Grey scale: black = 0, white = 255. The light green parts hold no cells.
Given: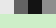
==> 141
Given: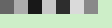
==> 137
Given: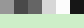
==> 22
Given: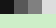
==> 221
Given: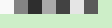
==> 90
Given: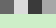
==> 167
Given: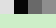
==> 142
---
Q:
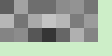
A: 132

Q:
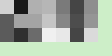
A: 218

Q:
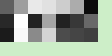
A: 63

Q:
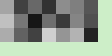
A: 35

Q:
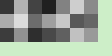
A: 153

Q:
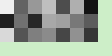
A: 54

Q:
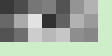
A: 134
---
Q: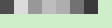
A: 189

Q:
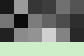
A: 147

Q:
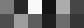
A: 94

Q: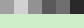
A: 146

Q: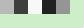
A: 62

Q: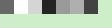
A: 36
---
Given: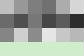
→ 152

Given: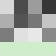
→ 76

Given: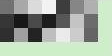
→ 168

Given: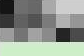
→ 110

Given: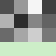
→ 152

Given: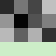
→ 119
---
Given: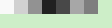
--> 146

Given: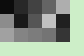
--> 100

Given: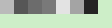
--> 121

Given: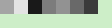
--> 124

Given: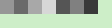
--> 128

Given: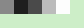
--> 136

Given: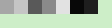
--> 138
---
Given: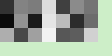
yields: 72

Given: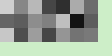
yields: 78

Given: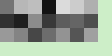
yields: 132

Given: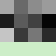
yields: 57

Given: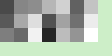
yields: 105

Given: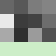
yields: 47

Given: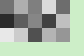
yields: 204
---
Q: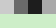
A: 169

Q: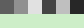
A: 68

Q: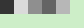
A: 100

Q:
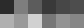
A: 57

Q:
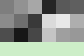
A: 37

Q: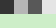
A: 229

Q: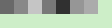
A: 120

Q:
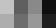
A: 15

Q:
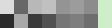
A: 192
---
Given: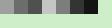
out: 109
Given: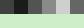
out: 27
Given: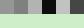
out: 128
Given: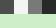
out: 244
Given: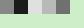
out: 27
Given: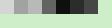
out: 162
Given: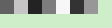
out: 197
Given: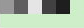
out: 94
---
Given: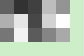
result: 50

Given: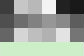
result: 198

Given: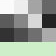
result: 237

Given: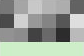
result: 165

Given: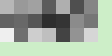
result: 153

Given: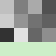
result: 127

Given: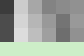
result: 204
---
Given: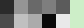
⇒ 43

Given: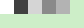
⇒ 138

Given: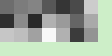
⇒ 47

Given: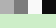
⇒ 124

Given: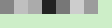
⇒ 119

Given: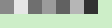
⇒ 97
